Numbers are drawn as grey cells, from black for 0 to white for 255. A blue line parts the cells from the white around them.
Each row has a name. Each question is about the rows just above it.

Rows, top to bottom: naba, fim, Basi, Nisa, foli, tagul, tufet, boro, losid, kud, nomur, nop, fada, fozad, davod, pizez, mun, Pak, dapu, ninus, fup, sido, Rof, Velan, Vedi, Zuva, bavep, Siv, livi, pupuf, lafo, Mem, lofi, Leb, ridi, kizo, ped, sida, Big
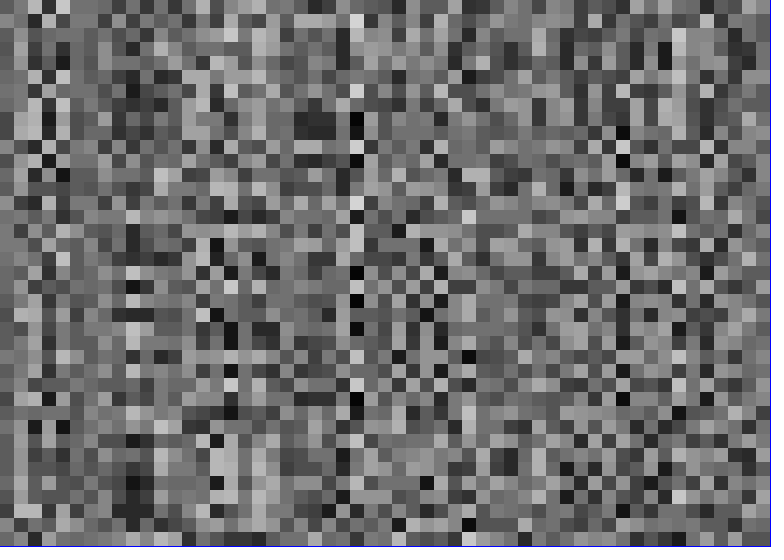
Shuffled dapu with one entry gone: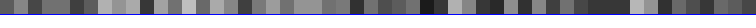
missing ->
[34]
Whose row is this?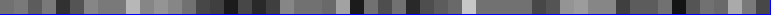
pizez
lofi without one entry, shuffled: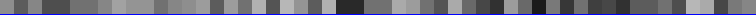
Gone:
[127]
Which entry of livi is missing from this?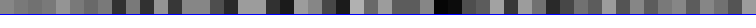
[98]

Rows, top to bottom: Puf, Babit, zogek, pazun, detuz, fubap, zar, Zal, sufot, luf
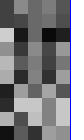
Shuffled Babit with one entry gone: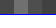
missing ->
[105]
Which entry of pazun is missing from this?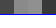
[152]
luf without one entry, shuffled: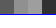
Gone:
[17]
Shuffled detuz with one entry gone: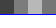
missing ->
[91]
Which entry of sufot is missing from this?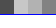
[191]
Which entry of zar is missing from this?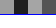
[99]
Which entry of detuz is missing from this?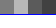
[118]

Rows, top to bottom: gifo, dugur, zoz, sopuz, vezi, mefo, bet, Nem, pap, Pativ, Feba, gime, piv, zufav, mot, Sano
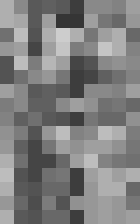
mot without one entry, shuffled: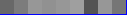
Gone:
[77]
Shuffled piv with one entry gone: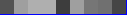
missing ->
[189]
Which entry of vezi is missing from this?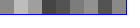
[182]
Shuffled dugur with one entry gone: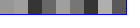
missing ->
[167]

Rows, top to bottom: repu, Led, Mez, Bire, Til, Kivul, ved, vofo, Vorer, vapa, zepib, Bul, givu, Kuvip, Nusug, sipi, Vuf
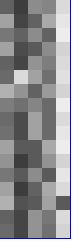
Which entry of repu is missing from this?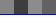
[218]
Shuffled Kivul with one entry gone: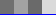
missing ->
[224]
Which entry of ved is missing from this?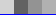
[154]
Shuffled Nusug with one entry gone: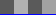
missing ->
[82]

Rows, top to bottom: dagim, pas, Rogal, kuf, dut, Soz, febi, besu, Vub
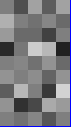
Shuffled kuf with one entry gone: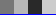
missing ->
[33]
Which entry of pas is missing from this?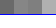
[113]
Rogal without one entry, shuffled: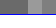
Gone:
[65]
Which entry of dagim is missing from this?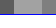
[79]
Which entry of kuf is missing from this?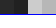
[119]
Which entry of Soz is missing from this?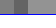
[141]

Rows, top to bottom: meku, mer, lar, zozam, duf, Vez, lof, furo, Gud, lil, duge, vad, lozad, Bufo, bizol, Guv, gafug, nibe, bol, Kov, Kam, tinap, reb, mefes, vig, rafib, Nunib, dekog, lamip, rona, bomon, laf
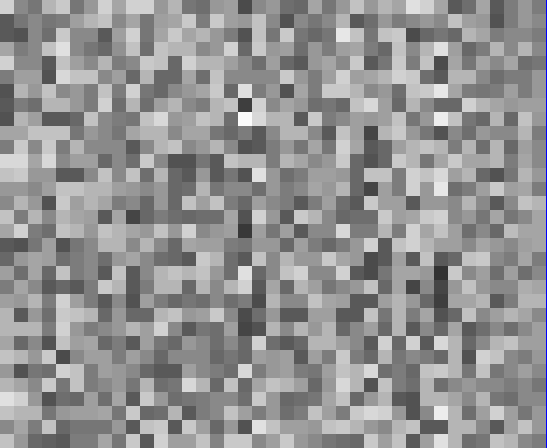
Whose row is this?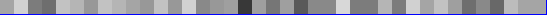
gafug
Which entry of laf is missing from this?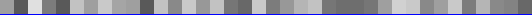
[96]
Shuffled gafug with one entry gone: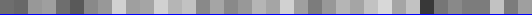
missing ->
[188]
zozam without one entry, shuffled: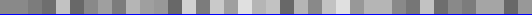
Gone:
[145]
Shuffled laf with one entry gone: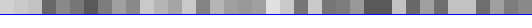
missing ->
[96]
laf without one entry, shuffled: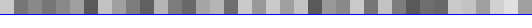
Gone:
[131]
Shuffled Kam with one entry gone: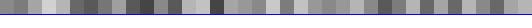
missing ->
[173]

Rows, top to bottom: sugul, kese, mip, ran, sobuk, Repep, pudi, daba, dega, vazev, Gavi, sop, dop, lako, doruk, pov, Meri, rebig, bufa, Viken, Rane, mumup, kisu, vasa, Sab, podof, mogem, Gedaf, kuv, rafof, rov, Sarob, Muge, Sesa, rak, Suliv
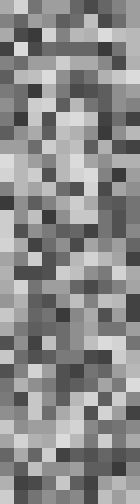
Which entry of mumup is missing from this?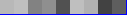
[150]
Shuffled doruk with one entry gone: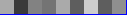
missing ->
[88]

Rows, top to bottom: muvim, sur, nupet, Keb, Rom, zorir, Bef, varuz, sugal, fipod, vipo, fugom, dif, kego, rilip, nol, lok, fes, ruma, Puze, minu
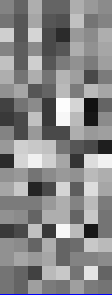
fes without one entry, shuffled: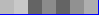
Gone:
[108]
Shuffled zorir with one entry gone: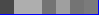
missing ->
[180]
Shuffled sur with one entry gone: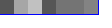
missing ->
[80]

